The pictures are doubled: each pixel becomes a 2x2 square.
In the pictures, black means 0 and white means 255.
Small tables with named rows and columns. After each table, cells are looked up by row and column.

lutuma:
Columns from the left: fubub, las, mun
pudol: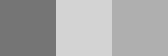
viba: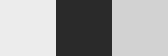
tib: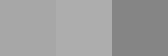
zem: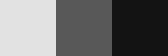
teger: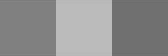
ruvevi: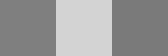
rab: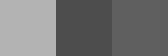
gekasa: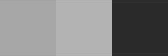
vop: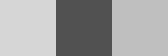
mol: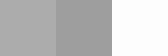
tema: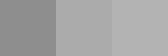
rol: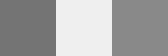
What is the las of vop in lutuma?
81
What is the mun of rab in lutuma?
95
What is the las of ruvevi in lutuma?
211
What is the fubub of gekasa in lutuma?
167
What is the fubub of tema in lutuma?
142
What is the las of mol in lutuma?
158
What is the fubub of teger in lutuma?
128
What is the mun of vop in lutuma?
191
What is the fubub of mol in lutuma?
172
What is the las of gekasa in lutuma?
179
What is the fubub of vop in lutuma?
214
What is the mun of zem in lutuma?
18
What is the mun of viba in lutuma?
210
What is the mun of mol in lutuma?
253
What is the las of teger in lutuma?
186
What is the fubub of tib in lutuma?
167

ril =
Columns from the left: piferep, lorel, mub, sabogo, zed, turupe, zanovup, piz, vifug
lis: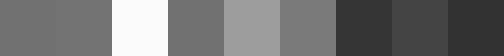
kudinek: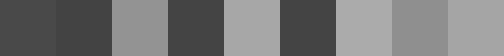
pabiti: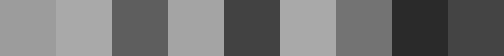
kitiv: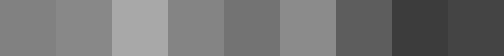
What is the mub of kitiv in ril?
168
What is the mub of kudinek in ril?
147
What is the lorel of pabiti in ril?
170
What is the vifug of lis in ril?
50
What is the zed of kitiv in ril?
115
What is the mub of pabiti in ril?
95
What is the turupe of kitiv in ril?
139
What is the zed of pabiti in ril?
67
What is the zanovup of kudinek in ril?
171
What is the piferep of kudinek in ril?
73
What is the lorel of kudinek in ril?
67
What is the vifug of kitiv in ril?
68
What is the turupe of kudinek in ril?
68
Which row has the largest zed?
kudinek

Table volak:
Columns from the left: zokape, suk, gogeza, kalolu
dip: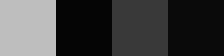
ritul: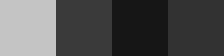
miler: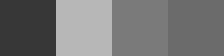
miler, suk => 183
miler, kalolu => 107
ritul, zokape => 196
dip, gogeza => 57
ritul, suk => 58
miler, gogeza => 122
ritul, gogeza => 22
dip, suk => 5
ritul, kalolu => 50
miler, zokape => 55
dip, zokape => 190
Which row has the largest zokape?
ritul

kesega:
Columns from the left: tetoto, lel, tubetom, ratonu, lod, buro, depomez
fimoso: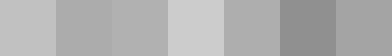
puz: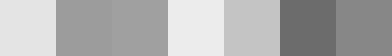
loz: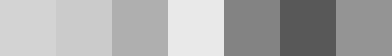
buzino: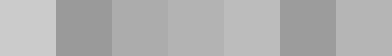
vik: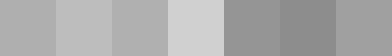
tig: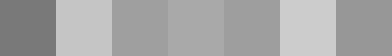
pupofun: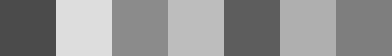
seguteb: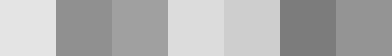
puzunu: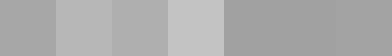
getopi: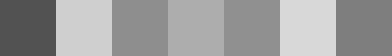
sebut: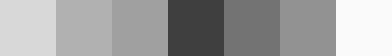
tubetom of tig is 159
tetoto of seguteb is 227
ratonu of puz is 236
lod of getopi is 144
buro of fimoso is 145
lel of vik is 189
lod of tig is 158
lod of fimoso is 174
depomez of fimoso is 164
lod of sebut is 115
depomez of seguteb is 147
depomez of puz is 135
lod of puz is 196
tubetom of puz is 160
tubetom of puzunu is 175

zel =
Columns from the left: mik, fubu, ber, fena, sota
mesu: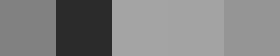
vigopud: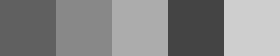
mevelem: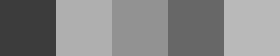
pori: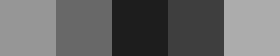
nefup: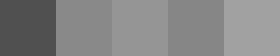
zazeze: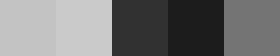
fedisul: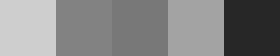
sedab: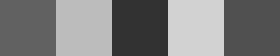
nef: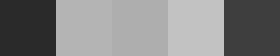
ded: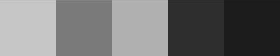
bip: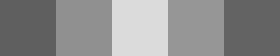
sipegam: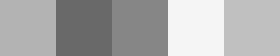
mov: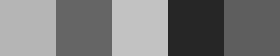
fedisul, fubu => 130
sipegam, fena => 245
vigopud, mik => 96
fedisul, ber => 120
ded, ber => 175
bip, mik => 95
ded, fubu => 123
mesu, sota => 149
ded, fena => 46
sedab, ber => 50
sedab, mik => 97
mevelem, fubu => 175
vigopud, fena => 68
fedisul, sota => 39
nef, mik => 43
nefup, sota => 161
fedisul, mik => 206
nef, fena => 194

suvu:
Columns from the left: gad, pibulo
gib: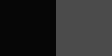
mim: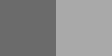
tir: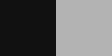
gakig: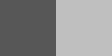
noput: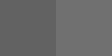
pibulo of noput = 112
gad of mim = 107
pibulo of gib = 75
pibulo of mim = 169
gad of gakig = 87
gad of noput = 98
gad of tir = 17
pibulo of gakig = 191
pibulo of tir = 179
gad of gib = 6
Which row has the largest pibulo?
gakig

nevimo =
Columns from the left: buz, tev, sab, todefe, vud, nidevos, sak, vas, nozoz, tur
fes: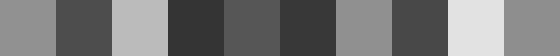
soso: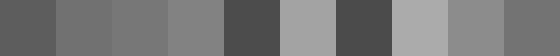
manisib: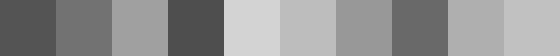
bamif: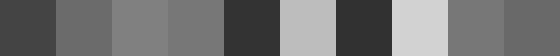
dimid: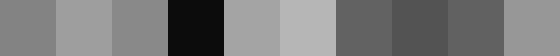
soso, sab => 119
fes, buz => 145
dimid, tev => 158
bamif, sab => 128
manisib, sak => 152
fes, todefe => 52
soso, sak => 75
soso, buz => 93
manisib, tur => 193
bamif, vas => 210
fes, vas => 72
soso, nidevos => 163
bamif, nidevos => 189
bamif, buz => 68
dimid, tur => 151
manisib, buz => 84

